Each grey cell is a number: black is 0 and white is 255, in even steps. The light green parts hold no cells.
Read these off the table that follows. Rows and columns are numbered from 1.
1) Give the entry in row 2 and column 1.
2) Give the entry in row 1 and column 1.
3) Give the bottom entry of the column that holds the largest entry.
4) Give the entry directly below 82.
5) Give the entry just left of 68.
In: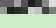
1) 152
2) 96
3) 124
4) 56
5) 192

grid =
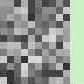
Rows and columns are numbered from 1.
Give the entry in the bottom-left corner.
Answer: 202
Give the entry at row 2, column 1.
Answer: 143
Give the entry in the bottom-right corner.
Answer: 143
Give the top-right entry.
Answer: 84
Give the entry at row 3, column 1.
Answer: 143
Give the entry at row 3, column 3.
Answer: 143
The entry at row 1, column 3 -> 68
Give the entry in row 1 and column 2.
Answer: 159
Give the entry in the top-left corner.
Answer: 159

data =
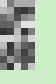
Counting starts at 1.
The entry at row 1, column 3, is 171
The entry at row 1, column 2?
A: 125
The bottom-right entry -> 199
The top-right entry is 171
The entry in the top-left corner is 215

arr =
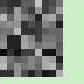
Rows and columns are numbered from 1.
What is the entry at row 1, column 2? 50
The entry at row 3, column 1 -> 184
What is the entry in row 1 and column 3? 50
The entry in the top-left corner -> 62
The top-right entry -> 116
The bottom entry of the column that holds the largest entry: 77
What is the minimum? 9
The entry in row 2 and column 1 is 92
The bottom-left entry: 50
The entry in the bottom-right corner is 170
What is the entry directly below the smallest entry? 170
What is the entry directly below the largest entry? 146
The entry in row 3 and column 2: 104
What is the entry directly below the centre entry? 146
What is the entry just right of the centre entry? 62
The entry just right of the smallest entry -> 50
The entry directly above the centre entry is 50
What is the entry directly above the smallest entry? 146
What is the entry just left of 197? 92

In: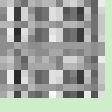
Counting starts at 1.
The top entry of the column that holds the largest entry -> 182
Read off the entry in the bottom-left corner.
167
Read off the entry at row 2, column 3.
58
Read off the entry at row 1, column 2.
198
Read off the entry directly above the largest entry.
155
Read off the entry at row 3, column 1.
129
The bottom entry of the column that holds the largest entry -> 248
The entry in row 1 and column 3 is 141
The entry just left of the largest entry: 129
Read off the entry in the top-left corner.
182
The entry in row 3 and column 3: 58
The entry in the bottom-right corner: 223
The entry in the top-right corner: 235
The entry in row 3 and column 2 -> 235
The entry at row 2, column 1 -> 141

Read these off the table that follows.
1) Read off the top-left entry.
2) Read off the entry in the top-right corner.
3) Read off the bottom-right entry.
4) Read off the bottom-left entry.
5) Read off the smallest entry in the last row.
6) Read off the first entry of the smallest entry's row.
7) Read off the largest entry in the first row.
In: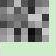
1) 70
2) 128
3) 158
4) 158
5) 28
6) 143
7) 187

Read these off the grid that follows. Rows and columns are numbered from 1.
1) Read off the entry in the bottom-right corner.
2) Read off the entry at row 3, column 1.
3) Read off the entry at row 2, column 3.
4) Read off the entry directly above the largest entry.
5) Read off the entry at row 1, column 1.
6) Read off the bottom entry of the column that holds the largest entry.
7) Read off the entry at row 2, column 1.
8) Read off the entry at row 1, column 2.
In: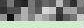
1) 200
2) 148
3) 77
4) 104
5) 63
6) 163
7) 49
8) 119

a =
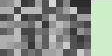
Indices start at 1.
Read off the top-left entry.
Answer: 134
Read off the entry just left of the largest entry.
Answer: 82
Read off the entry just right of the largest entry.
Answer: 70
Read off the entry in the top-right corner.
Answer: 44
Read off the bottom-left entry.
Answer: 82
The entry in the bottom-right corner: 146
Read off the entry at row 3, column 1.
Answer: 70
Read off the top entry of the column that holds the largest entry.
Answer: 215
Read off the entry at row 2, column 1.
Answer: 174
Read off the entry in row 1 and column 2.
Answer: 146
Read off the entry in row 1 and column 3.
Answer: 186

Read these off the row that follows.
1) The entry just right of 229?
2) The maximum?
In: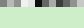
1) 16
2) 241

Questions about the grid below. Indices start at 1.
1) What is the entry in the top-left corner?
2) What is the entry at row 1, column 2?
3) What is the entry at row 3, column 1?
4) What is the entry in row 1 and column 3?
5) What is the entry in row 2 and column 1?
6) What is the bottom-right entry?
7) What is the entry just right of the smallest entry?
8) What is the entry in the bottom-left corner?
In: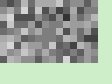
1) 110
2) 80
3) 182
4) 110
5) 142
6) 126
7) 156
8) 94

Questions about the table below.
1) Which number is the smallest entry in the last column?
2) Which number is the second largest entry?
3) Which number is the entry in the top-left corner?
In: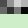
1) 8
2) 179
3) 76

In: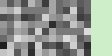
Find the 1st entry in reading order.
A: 152
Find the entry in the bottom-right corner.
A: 61
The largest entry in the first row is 182
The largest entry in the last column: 219
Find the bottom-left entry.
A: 195
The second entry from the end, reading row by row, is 182
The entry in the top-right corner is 106
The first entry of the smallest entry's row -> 31
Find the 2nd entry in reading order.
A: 91
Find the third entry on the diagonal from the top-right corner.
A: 166
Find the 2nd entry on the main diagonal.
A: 166
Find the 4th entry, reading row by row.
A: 77
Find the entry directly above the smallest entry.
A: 106
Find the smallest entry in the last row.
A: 46
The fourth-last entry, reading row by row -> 77

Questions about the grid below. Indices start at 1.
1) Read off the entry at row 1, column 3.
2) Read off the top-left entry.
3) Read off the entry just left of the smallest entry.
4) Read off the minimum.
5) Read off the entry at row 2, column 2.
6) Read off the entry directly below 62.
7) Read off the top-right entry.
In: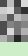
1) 62
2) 77
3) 132
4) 37
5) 217
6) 92
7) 217
